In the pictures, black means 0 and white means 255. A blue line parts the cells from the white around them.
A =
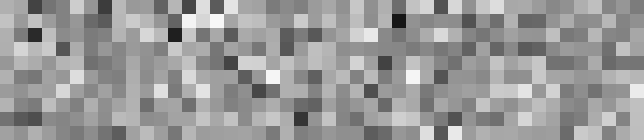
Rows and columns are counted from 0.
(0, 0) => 176
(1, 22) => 156
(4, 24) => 153
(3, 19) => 174
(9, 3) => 156
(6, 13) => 174
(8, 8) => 186
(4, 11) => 156
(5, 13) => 217
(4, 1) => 183
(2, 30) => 172
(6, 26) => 79
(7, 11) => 162
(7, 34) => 196
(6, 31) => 143
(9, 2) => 176
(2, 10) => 215
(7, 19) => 173
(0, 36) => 168
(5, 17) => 93
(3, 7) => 151
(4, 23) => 177
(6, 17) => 143
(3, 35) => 102
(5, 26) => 186
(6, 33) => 160
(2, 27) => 137
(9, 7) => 115
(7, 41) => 132
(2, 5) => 147
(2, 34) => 118
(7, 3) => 189
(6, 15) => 159
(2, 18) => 161
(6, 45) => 235
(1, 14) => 214
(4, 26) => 160

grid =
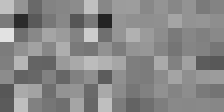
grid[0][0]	193
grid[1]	[122, 43, 89, 119, 136, 86, 121, 35, 149, 144, 143, 144, 165, 147, 149, 142]
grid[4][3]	99
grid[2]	[226, 111, 136, 165, 155, 131, 204, 111, 149, 177, 155, 141, 122, 135, 128, 137]
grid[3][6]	118
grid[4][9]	126
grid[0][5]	140
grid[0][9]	157
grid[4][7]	178
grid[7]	[91, 191, 129, 118, 111, 165, 103, 191, 124, 99, 111, 126, 137, 136, 137, 135]
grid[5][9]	126
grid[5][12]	164
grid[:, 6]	[192, 121, 204, 118, 188, 143, 106, 103]
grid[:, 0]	[193, 122, 226, 124, 127, 140, 87, 91]
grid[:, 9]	[157, 144, 177, 148, 126, 126, 118, 99]
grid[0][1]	148
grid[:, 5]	[140, 86, 131, 122, 169, 129, 148, 165]
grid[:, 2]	[105, 89, 136, 162, 100, 103, 163, 129]
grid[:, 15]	[131, 142, 137, 118, 88, 156, 116, 135]
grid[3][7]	146
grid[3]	[124, 145, 162, 135, 174, 122, 118, 146, 125, 148, 151, 133, 117, 133, 130, 118]
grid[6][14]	122

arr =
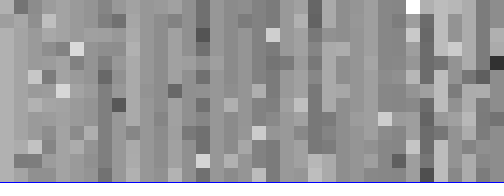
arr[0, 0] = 177
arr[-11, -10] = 159
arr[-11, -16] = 153
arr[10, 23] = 124
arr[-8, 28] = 144
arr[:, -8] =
[134, 125, 134, 134, 136, 144, 134, 134, 155, 134, 134, 95, 134]
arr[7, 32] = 145
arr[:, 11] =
[154, 141, 141, 141, 141, 141, 141, 141, 133, 140, 141, 141, 145]
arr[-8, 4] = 163
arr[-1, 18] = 188
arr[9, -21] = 151
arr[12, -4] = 136
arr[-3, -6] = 108
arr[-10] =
[177, 164, 154, 142, 130, 218, 148, 142, 141, 177, 151, 141, 161, 144, 112, 151, 139, 149, 130, 123, 153, 161, 133, 170, 173, 149, 159, 135, 134, 158, 108, 188, 204, 172, 124, 171]
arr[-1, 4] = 163
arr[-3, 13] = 144
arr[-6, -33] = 165
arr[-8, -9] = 140
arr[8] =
[177, 164, 154, 156, 161, 154, 148, 127, 152, 170, 151, 133, 161, 144, 134, 151, 139, 149, 130, 137, 153, 161, 120, 123, 142, 156, 159, 206, 155, 158, 100, 153, 160, 184, 123, 115]
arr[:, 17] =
[142, 124, 149, 149, 149, 149, 149, 149, 149, 150, 167, 149, 149]
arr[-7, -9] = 135
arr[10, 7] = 127
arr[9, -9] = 139
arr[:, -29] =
[133, 127, 159, 142, 127, 104, 127, 127, 127, 127, 127, 127, 114]
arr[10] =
[177, 172, 194, 133, 163, 172, 148, 127, 152, 170, 151, 141, 161, 144, 112, 151, 139, 167, 130, 123, 153, 161, 120, 124, 142, 149, 145, 135, 134, 197, 108, 188, 147, 132, 144, 141]
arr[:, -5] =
[188, 188, 188, 188, 116, 188, 188, 188, 153, 118, 188, 188, 188]
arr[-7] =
[177, 164, 154, 156, 215, 163, 155, 127, 152, 170, 147, 141, 104, 144, 145, 151, 142, 149, 175, 123, 153, 161, 120, 170, 167, 149, 159, 135, 134, 148, 160, 188, 124, 172, 173, 141]
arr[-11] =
[177, 164, 154, 168, 163, 154, 160, 159, 152, 170, 151, 141, 161, 144, 84, 151, 139, 149, 130, 207, 153, 161, 120, 145, 142, 149, 159, 135, 134, 201, 104, 188, 147, 172, 124, 176]
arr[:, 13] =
[144, 144, 144, 144, 158, 144, 144, 144, 144, 121, 144, 144, 144]
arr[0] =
[177, 116, 140, 156, 163, 154, 148, 133, 152, 162, 151, 154, 161, 144, 112, 151, 139, 142, 130, 123, 153, 161, 102, 170, 142, 149, 159, 135, 134, 255, 176, 188, 183, 172, 124, 141]
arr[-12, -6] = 108

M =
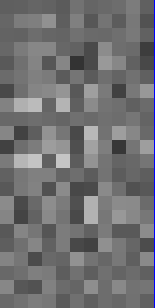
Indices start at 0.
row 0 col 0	95
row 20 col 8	137
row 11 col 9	104
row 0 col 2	101
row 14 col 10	107
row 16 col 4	124
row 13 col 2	130
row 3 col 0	103
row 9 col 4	118
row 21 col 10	96
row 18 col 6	115
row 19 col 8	100
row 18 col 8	120
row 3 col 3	135
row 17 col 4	124
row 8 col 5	112
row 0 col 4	91
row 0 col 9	124
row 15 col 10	119
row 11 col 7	116
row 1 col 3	145
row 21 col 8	103
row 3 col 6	74
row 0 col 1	96
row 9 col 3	147
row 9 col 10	105
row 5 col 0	107
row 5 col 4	91
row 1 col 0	102
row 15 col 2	98
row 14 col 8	139
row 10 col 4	149
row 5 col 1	116
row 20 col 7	109
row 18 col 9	95
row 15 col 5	73
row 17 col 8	121
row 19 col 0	104
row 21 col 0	105

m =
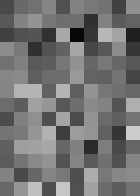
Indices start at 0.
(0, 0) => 74
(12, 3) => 132
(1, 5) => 111
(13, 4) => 198
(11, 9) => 133
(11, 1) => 116
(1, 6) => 48
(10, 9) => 101
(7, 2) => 161
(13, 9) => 113
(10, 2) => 161
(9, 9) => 203
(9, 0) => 116
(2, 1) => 80
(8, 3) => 79
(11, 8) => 81
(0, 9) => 143
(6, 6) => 147
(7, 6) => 138
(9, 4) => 61
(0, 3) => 133
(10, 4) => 103
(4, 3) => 93
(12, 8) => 135
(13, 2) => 192
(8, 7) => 106
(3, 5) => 166
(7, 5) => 110
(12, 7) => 120
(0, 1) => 105
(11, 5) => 132
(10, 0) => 96
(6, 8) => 112
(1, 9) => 99
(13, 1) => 150
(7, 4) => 87

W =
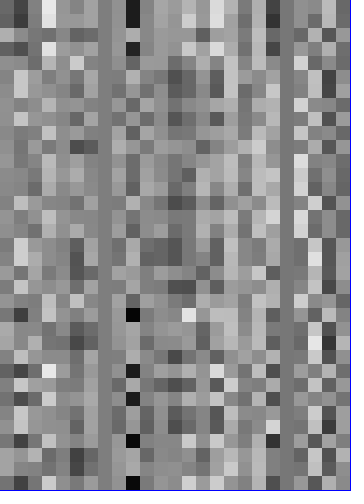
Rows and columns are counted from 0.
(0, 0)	104
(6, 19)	199
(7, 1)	130
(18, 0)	131
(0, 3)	232
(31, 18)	176
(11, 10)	155
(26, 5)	116
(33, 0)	163
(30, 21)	116
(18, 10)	98
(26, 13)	176
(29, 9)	158
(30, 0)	145
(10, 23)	86
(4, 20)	119
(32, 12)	133
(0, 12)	155
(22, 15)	189
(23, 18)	184
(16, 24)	104
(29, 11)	144
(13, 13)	127
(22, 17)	131
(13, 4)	137
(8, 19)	184
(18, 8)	116
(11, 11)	137
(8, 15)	89
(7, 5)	148
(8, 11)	139
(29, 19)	153
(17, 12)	85
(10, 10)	122
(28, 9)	28
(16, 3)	176
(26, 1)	69
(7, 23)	135
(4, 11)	153
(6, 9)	150

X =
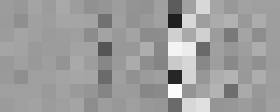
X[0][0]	156
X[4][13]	214
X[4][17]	154
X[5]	[154, 143, 159, 159, 164, 166, 165, 107, 159, 145, 155, 159, 38, 212, 151, 173, 179, 153, 173, 158]
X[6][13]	148
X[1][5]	165
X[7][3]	156
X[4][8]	154
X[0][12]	92
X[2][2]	160
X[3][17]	158
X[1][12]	31
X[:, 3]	[156, 158, 155, 156, 158, 159, 154, 156]
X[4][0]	153
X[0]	[156, 152, 164, 156, 168, 157, 145, 149, 157, 148, 146, 160, 92, 161, 216, 165, 152, 162, 159, 159]
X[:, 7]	[149, 113, 163, 85, 135, 107, 133, 157]
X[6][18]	152
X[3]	[165, 163, 154, 156, 156, 163, 163, 85, 152, 152, 173, 135, 244, 236, 106, 160, 150, 158, 173, 157]
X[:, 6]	[145, 163, 140, 163, 157, 165, 149, 141]
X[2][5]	159
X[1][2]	160
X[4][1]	159
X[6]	[159, 159, 159, 154, 162, 154, 149, 133, 156, 155, 135, 138, 252, 148, 164, 179, 110, 170, 152, 157]
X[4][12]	202
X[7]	[155, 159, 162, 156, 159, 164, 141, 157, 152, 159, 152, 150, 106, 215, 224, 149, 151, 156, 149, 160]

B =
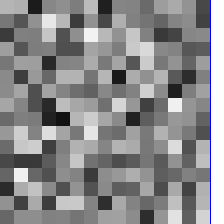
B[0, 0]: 181
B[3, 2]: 125
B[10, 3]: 63
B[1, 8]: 175
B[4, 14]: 157
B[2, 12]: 68
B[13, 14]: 177
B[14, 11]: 124
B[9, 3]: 221
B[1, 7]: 72
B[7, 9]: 151
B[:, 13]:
[147, 140, 134, 87, 100, 45, 126, 149, 146, 121, 82, 97, 129, 67, 88, 96]
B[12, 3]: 80
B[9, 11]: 178
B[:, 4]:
[143, 183, 81, 79, 131, 179, 132, 189, 17, 164, 127, 135, 142, 80, 200, 131]
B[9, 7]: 117
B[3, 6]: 164
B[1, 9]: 129
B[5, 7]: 182
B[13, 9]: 98
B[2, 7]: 184
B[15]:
[103, 142, 142, 129, 131, 117, 128, 160, 161, 140, 45, 149, 226, 96, 211]
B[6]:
[139, 165, 79, 163, 132, 110, 97, 136, 112, 130, 207, 139, 31, 126, 161]
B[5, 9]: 172
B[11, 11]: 90
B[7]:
[166, 133, 79, 41, 189, 167, 156, 112, 214, 151, 64, 108, 240, 149, 134]
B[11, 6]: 114
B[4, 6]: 172
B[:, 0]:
[181, 119, 59, 158, 119, 138, 139, 166, 106, 152, 107, 72, 101, 43, 146, 103]
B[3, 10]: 217
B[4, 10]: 203
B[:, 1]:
[176, 85, 128, 85, 159, 62, 165, 133, 127, 206, 199, 58, 241, 172, 65, 142]
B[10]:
[107, 199, 205, 63, 127, 178, 170, 133, 179, 171, 120, 142, 220, 82, 179]
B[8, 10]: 94
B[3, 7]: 151
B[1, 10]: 116
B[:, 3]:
[135, 231, 197, 128, 41, 104, 163, 41, 33, 221, 63, 92, 80, 138, 61, 129]
